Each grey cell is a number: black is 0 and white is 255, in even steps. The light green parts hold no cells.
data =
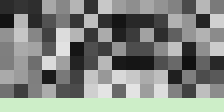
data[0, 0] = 43
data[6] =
[113, 62, 128, 172, 80, 75, 207, 228, 104, 227, 157, 221, 129, 65, 190, 140]
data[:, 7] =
[200, 46, 171, 60, 184, 152, 228]
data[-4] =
[127, 170, 163, 88, 226, 21, 79, 60, 148, 77, 78, 139, 194, 36, 143, 204]
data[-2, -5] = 190
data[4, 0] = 126
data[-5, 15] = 139
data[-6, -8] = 20
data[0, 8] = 157
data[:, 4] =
[135, 122, 220, 226, 160, 121, 80]
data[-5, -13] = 65
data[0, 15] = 122
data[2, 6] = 54
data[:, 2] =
[46, 40, 134, 163, 110, 127, 128]
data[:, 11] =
[147, 65, 45, 139, 79, 190, 221]
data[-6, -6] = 39
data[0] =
[43, 52, 46, 168, 135, 181, 50, 200, 157, 142, 167, 147, 130, 74, 183, 122]
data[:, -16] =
[43, 19, 146, 127, 126, 170, 113]
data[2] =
[146, 198, 134, 65, 220, 181, 54, 171, 32, 59, 162, 45, 96, 150, 178, 139]
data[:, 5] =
[181, 54, 181, 21, 35, 65, 75]
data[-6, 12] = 178
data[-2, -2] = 76
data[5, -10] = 196
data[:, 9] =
[142, 40, 59, 77, 21, 200, 227]
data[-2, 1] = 156

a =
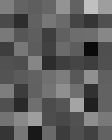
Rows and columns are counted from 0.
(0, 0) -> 127
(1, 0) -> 74
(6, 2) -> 97
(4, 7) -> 80
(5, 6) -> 144
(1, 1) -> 45
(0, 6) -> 192
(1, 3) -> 119
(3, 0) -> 62
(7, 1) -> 41
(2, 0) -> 121
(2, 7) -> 135
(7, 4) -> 85
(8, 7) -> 121
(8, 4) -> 72
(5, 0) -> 83
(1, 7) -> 80
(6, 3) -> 116
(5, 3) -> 112
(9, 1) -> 119
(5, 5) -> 88
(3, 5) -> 93
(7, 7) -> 98
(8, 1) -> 137

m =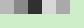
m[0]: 185
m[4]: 169
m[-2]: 215

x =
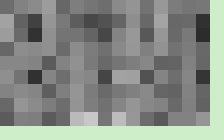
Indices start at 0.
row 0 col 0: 109
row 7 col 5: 148
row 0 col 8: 138
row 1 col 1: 98
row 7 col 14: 98
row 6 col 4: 127
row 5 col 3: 133
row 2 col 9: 152
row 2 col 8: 132
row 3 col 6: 124
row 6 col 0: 131
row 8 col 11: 89
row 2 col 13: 121
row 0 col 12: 124
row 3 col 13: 124
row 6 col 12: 99
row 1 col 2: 65
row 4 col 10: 135
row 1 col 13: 106
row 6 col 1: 138
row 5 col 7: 69
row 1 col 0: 162
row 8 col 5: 186
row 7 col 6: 126
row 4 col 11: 98
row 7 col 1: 149
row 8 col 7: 117
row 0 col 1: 130
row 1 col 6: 72
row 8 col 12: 130
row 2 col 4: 116
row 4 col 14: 103
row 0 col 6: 117

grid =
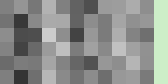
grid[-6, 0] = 128
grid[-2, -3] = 142
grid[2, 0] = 141
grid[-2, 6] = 82
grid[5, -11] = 127
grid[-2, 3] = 165
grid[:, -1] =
[142, 151, 111, 145, 144, 122]
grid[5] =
[127, 52, 111, 183, 138, 115, 140, 110, 152, 156, 122]
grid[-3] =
[131, 67, 105, 155, 191, 124, 161, 137, 193, 161, 145]
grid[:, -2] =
[172, 144, 131, 161, 181, 156]
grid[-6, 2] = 119
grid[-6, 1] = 149
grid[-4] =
[141, 76, 78, 204, 142, 67, 152, 123, 174, 131, 111]
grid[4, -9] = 121
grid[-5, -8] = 170

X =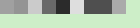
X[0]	160
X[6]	79
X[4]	43
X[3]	105

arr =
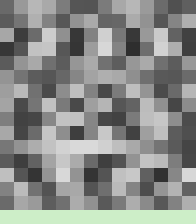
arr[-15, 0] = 105
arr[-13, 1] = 61
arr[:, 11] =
[107, 86, 202, 210, 112, 89, 75, 144, 198, 191, 116, 186, 49, 149, 88]
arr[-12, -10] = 87
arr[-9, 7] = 72
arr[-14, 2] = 176
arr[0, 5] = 85
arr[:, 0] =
[105, 91, 167, 55, 91, 148, 158, 164, 126, 168, 119, 91, 191, 130, 106]
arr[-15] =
[105, 153, 183, 169, 124, 85, 84, 123, 168, 183, 154, 107, 80, 95]
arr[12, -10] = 216
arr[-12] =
[55, 84, 194, 197, 87, 53, 156, 215, 131, 46, 110, 210, 174, 63]
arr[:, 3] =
[169, 130, 205, 197, 112, 86, 74, 193, 135, 198, 194, 164, 148, 83, 93]
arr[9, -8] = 133
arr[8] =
[126, 66, 70, 135, 194, 193, 134, 71, 66, 123, 190, 198, 142, 76]
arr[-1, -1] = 175
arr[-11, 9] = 151
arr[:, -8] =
[84, 170, 130, 156, 170, 163, 130, 159, 134, 133, 217, 106, 52, 84, 145]
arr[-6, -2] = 92
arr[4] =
[91, 148, 169, 112, 92, 150, 170, 113, 93, 151, 170, 112, 92, 152]
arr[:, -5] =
[183, 171, 56, 46, 151, 143, 190, 99, 123, 65, 169, 147, 200, 132, 173]
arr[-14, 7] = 101
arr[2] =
[167, 61, 107, 205, 144, 55, 130, 208, 120, 56, 153, 202, 98, 65]
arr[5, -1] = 107
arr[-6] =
[168, 69, 107, 198, 142, 62, 133, 200, 117, 65, 159, 191, 92, 79]
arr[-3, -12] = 52

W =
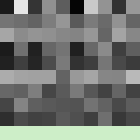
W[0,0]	26
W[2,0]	166
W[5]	[172, 163, 161, 161, 99, 153, 165, 134, 133, 185]
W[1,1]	110
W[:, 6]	[201, 123, 151, 104, 62, 165, 87, 115, 63]
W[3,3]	103
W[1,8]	146
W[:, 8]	[50, 146, 164, 63, 73, 133, 101, 73, 56]
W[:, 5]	[5, 89, 132, 32, 50, 153, 122, 83, 79]
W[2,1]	139
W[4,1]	63
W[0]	[26, 229, 52, 144, 93, 5, 201, 147, 50, 152]
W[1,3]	125
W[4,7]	118
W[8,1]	75
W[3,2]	33
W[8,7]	111
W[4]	[33, 63, 37, 76, 122, 50, 62, 118, 73, 59]
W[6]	[103, 97, 126, 70, 90, 122, 87, 66, 101, 66]

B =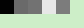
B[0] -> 2
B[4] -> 124
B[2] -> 114

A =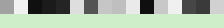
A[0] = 161
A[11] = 200
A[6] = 84
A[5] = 222
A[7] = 198

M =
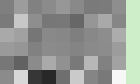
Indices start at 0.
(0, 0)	127
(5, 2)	54
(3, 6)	138
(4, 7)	129
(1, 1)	199
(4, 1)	98
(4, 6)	183
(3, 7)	140
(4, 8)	162
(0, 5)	137
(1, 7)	169
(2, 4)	135
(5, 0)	139
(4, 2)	139
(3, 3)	139
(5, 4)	111
